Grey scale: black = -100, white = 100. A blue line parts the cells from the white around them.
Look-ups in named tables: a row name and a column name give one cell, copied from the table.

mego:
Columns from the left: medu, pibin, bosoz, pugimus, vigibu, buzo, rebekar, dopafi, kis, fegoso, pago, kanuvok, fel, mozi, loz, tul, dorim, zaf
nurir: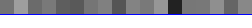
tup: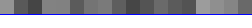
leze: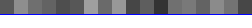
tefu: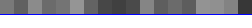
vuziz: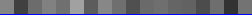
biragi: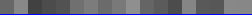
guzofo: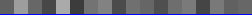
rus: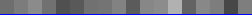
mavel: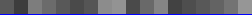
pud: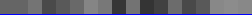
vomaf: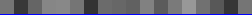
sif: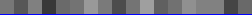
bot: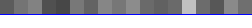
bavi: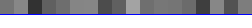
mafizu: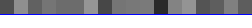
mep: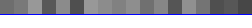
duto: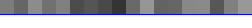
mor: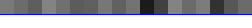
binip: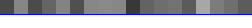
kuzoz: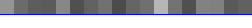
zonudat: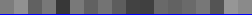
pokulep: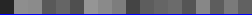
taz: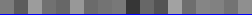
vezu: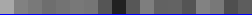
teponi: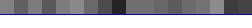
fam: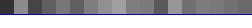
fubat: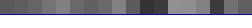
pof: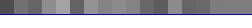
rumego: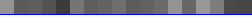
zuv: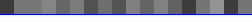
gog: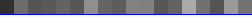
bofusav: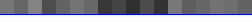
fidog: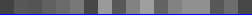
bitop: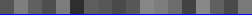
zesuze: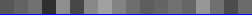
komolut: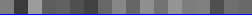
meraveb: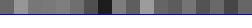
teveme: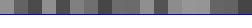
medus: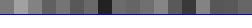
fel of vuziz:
-21
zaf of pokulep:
-24
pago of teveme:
12
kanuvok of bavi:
-7
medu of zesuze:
-32
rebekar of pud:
4
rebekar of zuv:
-36
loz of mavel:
-31
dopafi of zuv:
-13
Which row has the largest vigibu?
guzofo

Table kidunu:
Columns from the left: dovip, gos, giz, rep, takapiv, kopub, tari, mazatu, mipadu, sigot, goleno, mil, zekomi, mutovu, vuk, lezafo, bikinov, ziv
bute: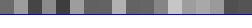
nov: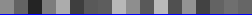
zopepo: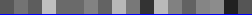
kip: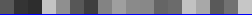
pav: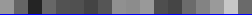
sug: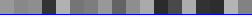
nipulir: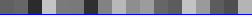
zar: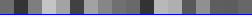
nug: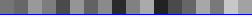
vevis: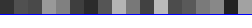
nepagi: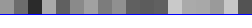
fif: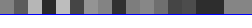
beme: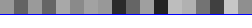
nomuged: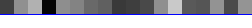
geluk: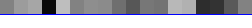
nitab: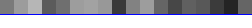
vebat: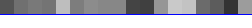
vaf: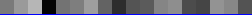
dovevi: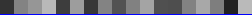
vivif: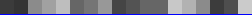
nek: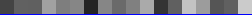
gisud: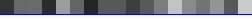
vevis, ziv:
27
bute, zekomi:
55
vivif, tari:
-8
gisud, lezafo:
16
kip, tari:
-51
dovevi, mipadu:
-36
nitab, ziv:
-21
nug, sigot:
1
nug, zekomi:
-42
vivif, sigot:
-35
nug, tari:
-23
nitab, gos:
22
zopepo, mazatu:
-22
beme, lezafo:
-50
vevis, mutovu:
-30
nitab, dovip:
-4
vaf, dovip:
-4
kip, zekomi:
-16

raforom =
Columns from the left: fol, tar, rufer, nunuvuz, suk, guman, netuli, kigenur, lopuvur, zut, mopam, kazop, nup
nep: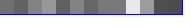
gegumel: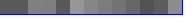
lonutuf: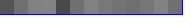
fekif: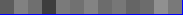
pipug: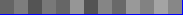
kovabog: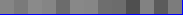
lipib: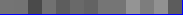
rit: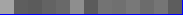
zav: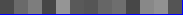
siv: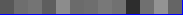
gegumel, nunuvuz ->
-1
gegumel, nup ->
10
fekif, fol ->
-27
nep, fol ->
-12
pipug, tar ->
-2
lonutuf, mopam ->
-7
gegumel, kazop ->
-28
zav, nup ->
-34
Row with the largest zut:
nep

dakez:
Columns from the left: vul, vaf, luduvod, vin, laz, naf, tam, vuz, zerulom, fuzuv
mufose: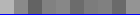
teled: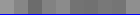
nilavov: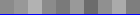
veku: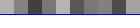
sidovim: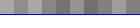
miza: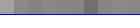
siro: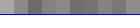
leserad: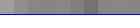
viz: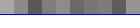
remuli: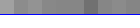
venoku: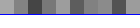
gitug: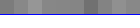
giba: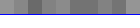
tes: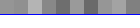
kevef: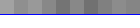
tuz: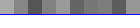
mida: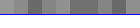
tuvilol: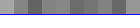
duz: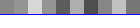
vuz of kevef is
0
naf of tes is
21
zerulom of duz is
51
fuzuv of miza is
6
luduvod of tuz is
-33
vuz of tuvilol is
2
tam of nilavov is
-15
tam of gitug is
-11
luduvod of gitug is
18
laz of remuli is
5
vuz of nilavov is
13
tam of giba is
-10
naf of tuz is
-21
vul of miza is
27
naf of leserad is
0
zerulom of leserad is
6

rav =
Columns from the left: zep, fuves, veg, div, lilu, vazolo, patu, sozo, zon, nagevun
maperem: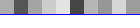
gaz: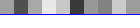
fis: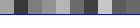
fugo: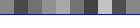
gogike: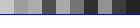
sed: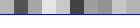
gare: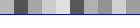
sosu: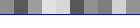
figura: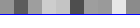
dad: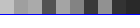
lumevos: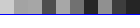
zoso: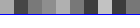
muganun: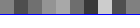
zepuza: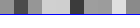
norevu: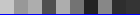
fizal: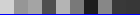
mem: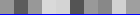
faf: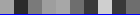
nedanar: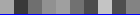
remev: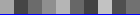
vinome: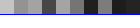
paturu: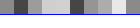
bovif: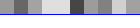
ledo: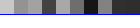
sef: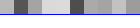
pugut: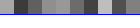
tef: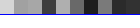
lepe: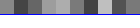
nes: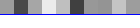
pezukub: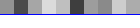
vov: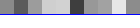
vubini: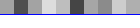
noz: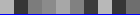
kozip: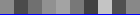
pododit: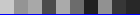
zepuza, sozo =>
22
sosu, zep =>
11
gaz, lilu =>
56
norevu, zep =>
56
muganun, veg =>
-12
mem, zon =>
64
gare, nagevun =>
24
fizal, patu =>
-77
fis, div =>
15
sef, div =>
71
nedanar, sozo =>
54
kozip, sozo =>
54
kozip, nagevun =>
7
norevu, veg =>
36
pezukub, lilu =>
50
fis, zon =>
-28
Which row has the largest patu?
maperem

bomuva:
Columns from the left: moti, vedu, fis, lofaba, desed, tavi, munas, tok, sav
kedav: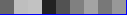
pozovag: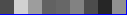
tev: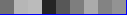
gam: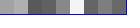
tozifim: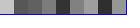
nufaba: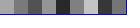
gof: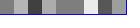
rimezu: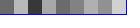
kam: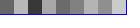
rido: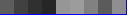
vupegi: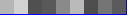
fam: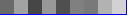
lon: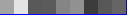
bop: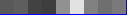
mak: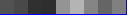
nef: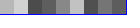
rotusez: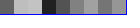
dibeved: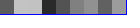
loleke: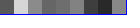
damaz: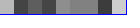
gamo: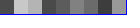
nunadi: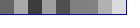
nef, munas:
-37
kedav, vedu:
49
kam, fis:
-56
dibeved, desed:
-35
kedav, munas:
28
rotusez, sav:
18
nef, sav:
-27
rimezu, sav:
64
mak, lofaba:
-64
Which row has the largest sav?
nunadi

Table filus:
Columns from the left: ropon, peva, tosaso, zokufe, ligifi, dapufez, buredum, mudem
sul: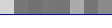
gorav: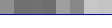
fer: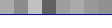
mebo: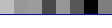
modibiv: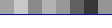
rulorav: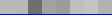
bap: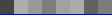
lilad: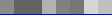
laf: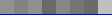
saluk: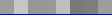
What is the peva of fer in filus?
10
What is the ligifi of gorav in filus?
25
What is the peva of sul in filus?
-7
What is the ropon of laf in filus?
14
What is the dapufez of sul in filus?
34
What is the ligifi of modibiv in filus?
19
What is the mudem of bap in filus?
-3
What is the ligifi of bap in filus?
26
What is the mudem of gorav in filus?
54
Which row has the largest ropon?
sul

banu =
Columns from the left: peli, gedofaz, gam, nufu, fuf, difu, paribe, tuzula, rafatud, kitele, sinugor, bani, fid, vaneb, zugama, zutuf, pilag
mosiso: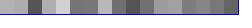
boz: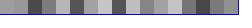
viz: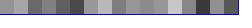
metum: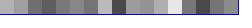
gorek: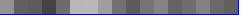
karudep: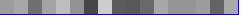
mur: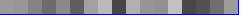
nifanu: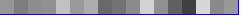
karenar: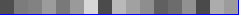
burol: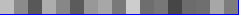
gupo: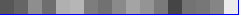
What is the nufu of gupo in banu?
-14
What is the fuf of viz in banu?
-25
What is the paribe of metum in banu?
-9
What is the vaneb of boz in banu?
-8
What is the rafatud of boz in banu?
-33
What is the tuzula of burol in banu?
31
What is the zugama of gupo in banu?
-7
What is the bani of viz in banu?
18
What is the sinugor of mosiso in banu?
-11
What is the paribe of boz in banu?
27
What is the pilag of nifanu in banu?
19
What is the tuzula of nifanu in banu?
-18
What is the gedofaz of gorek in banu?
-25
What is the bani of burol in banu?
-7
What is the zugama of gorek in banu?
2
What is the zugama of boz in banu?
-44

